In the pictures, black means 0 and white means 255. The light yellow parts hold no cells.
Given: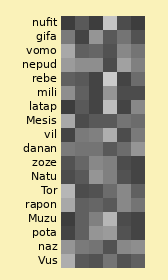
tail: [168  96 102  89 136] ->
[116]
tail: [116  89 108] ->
[149]

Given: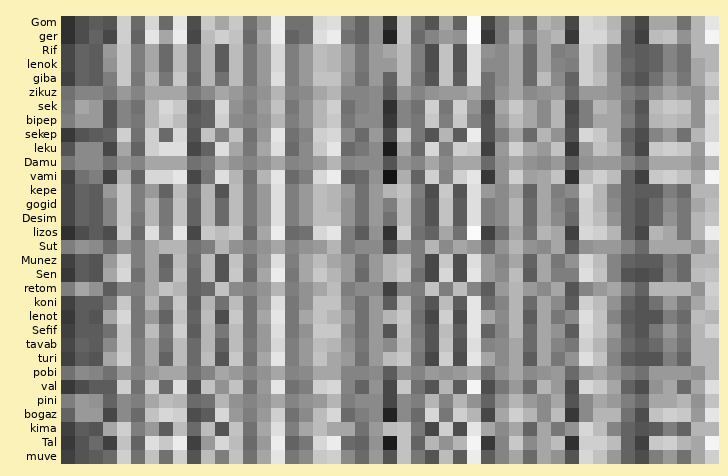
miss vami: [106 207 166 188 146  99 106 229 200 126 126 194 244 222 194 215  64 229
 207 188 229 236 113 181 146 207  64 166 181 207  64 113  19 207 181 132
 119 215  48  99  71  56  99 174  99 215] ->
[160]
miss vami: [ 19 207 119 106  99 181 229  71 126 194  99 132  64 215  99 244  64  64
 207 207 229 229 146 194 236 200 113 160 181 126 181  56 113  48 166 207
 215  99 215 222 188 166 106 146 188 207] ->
[174]
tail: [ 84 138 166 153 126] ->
[106 166 166 181 146 194]
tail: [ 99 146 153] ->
[153 132 113 166 166 166 146 181]

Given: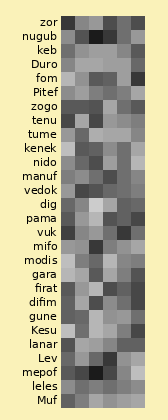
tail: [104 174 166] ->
[166 134]
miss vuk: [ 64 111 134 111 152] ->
[56]
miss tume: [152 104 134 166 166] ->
[174]
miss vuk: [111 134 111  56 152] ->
[64]

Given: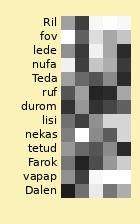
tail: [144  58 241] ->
[167  43]
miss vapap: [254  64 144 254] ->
[248]
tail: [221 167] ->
[197]
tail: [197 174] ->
[58]

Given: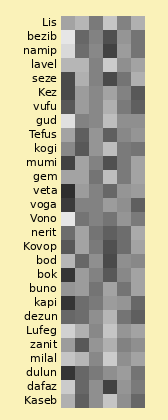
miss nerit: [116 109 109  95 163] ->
[170]
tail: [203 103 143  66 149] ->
[122]
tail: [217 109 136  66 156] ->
[116]
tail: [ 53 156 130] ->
[ 88 136 163]
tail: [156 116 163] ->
[116 163]
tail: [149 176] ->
[130 143]

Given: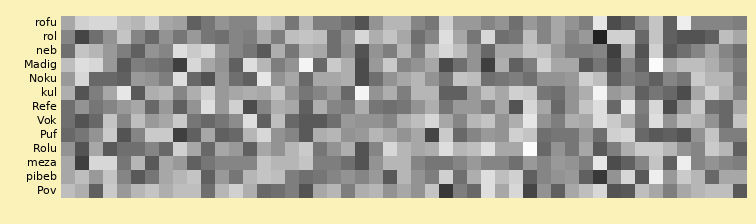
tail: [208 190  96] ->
[126 118  96 133 118 202 182 182 118]
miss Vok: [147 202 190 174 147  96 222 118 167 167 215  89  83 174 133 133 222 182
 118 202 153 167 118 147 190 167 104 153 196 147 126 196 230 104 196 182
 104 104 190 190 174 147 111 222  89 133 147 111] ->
[140]
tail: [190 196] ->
[190 111 153 215 174 196 167 111 133 222 167 118 215 111 118 190 133 167
 133 153  34 208 208 104 196  96  83  83  96 190 167]
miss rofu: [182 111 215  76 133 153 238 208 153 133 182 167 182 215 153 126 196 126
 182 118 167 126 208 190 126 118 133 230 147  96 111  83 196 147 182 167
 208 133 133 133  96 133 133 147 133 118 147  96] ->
[160]
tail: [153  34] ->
[208 208 104 196  96  83  83  96 190 167]

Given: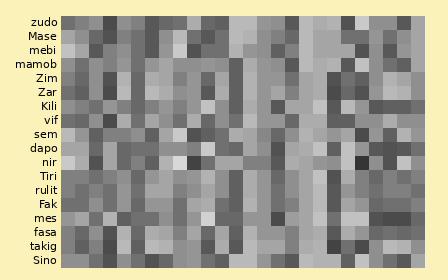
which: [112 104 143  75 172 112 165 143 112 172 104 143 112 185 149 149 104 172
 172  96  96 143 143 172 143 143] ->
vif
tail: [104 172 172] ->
[ 96  96 143 143 172 143 143]
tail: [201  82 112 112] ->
[178 149 143  96 128 185 165 165 165  82 143  88 149 165]
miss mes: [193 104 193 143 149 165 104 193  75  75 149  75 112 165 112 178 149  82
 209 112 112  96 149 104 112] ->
[157]
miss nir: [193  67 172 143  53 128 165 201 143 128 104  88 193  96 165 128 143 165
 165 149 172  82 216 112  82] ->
[178]
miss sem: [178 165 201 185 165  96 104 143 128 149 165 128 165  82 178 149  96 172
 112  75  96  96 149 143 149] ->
[135]
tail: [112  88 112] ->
[185 178 143 128 104 185 165 165 112 112 149 112 143 165]

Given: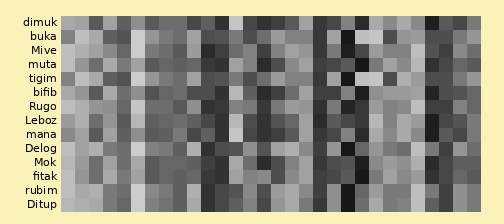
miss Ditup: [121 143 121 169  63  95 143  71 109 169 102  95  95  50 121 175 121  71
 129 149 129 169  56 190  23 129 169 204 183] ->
[115]
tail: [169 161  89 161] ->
[ 95 143  89 109 109  71  95  50 197  71  50  63  89 161  56  71 129  43
 169 137 169 137  30  89  71 121]
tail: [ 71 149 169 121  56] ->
[143  23 109 169 121 129 190  95  63 143 121]

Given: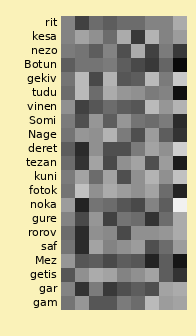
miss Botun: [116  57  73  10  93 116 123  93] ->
[101]
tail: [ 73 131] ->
[ 93 241]
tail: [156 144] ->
[163 108  35]
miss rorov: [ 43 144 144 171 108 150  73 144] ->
[137]
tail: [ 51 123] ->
[ 57  79  93  79 163 171]
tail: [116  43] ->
[163 131 144 156  79 108 156]

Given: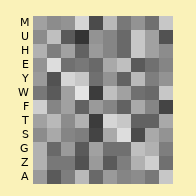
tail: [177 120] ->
[120  82 154  90 126 177 207 112]
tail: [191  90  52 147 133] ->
[105 199 161  82]
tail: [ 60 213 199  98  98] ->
[169]
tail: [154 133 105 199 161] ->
[140]
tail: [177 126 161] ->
[ 98 154 133 105 199 161 140]
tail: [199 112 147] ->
[ 98 185 126 147]

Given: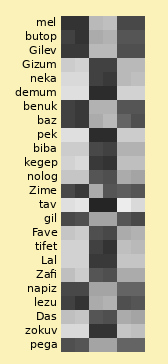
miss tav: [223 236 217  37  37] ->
[229]
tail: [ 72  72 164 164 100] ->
[100]
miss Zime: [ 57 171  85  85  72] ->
[93]

